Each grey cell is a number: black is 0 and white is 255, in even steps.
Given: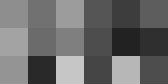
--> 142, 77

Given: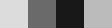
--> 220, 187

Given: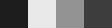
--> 29, 61

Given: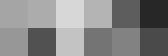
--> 165, 74

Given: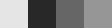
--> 229, 150

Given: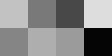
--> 194, 5
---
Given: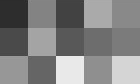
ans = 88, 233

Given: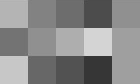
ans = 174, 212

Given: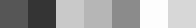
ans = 182, 253

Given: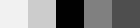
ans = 1, 241

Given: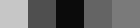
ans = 11, 198

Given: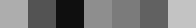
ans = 142, 195

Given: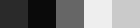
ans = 102, 238
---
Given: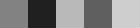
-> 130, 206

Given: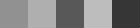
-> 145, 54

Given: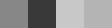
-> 135, 180

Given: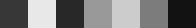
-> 55, 18

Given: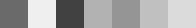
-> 106, 219

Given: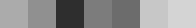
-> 171, 212

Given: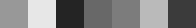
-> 152, 59

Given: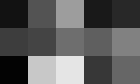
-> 18, 102

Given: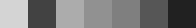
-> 212, 33
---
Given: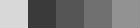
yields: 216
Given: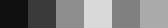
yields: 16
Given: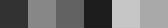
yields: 50
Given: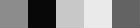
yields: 140
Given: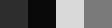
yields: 45
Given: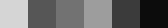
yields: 213
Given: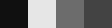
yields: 16
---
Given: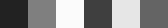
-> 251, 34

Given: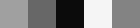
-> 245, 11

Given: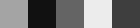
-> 236, 17

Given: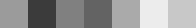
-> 236, 59

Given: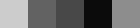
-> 204, 11

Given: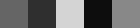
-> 212, 13

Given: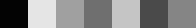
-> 229, 3

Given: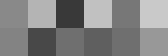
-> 201, 57
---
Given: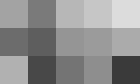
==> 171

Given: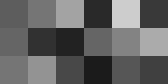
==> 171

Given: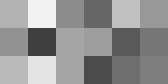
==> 118

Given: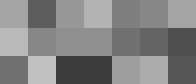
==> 79

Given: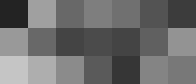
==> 147

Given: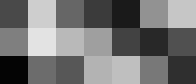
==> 80

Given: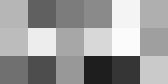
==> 159

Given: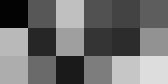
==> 146
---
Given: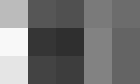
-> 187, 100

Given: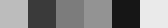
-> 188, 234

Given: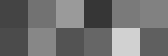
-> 68, 95

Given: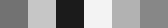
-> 114, 135

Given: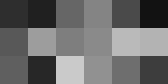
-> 46, 61

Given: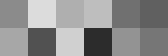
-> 139, 118

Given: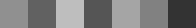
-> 144, 51

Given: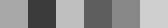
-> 168, 207

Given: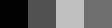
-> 2, 110
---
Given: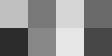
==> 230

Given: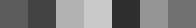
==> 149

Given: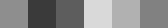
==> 177

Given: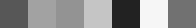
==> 246

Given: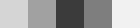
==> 126

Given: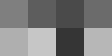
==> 53

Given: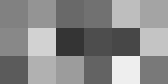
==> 238

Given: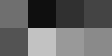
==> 153
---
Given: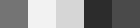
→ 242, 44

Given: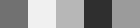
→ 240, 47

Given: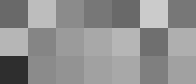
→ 203, 46

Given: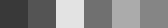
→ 227, 57

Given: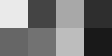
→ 234, 25

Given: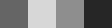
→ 215, 38

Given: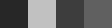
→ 193, 39

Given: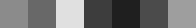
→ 224, 31

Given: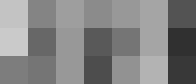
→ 202, 48
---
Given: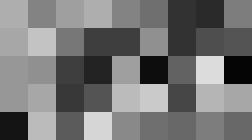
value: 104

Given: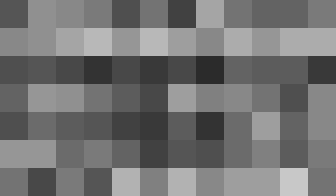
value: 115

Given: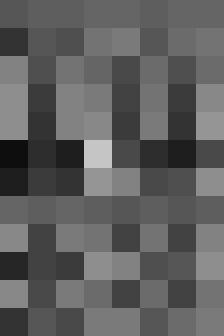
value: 122

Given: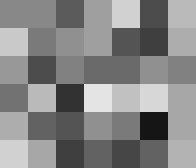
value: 179

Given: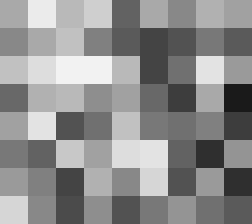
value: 90

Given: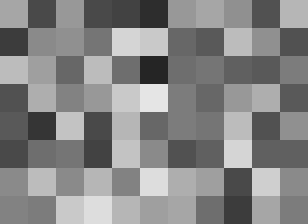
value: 124
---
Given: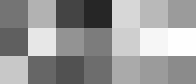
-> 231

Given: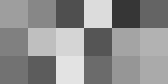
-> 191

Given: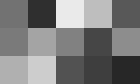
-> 164

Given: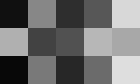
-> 66

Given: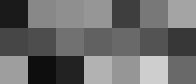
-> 77

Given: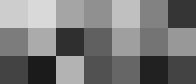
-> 171
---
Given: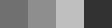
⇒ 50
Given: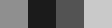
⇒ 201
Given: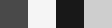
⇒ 206
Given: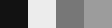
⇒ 156
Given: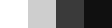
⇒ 16
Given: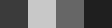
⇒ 31
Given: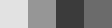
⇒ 107
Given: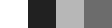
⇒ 108
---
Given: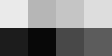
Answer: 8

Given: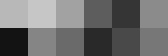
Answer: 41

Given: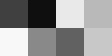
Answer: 137

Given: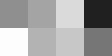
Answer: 179

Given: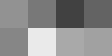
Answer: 234

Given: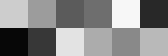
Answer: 172
